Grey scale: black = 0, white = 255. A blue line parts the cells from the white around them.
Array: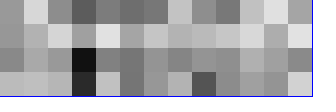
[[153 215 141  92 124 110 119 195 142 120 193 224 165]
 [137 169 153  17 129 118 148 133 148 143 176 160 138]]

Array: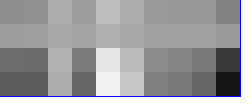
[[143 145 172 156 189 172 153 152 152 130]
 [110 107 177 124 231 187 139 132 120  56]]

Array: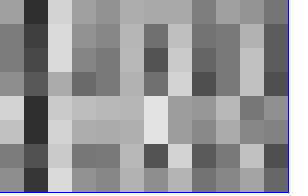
[[159  47 210 160 147 174 169 168 126 159 149 117]
 [124  72 218 133 122 184  84 201 102 121 193  92]
 [212  47 202 188 184 182 226 158 150 184 120 143]
 [124  80 202 119 122 184  84 211  90 121 193  79]]

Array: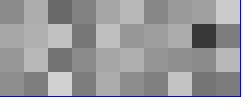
[[139 173 105 130 166 184 135 154 160 203]
 [151 184 115 139 166 175 149 143 139 184]]

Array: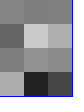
[[132 126 128]
 [126 145 140]]

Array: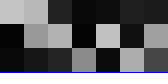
[[196 184  33   9  13  32  28]
 [  9  22  35 140  11 174  69]]

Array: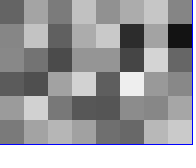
[[100 164 123 193 145 172 198 133]
 [136 115  75 149 149  69 212 102]
 [155 209 120  87  85 140 135 166]]
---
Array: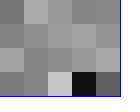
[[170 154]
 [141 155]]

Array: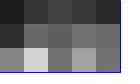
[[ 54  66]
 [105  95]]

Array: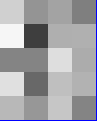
[[148 163]
 [ 62 175]]

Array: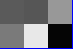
[[ 86 152]
 [232   5]]

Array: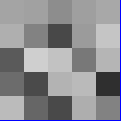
[[161 141]
 [130  72]]

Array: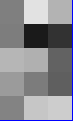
[[226 179]
 [ 26  50]]

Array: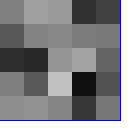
[[160 154]
 [131 136]]

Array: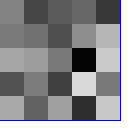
[[ 70  90]
 [113  78]]

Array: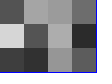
[[165 155]
 [ 84 173]]
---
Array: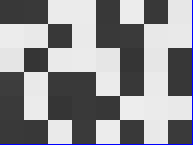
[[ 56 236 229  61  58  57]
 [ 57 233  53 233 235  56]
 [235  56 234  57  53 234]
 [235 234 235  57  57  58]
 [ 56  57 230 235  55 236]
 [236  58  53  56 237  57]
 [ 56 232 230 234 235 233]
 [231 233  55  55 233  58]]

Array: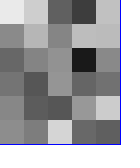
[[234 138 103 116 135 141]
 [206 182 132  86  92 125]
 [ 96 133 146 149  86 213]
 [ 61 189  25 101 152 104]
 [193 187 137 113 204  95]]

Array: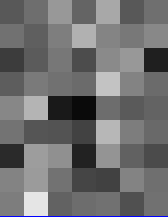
[[ 88 113  60  93 135 115  42 131 125]
 [110  95  91 122 180  85 157 155 229]
 [152 126 119 113  25  83 144 114  98]
 [100 177  76 107  10  66  34  69 109]
 [168 132 138 195 109 183 148  65 113]
 [ 88 120 152 131  90 125  97 131  80]
 [111 136  31 107  99 105  75 111 113]]

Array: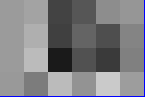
[[155 155 155 153]
 [163 175 187 124]
 [ 67  64  26 187]
 [ 86 100  81 147]
 [141  78  58 202]
 [150 132 128 157]]

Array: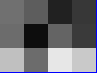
[[112 108 192]
 [ 93  13 108]
 [ 33 100 231]
 [ 55  58 201]]

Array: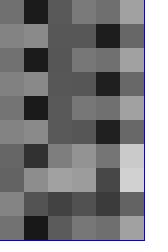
[[112 130 113 129 115 131 102  99 132 114]
 [ 27 138  27 137  26 138  49 140  83  24]
 [ 89  87  86  87  89  89 125 161  65  90]
 [122  87 119  86 119  85 147 156  80 119]
 [111  29 112  30 112  32 117  71  59 111]
 [161 103 161 104 161 104 202 209  99 161]]

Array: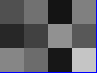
[[ 80  39 134]
 [113  65 108]
 [ 20 145  23]
 [128  88 197]]

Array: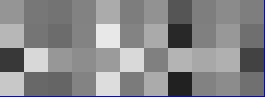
[[149 183  56 200]
 [119 117 216 104]
 [115 108 151 101]
 [130 131 141 131]
 [171 232 155 221]
 [125 131 217 123]
 [146 170 128 171]
 [ 85  40 180  33]
 [126 128 168 130]
 [139 152 176 140]
 [126 111  66 112]]
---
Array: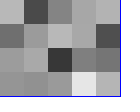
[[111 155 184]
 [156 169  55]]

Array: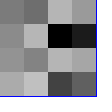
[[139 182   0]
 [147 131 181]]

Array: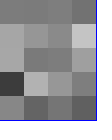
[[166 150 138]
 [167 122 125]]

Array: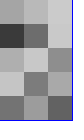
[[ 58 109 201]
 [175 200 142]]

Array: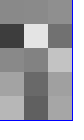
[[ 61 228 113]
 [137 130 195]]

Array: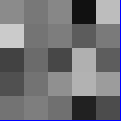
[[203 116 125]
 [ 66 107  71]]
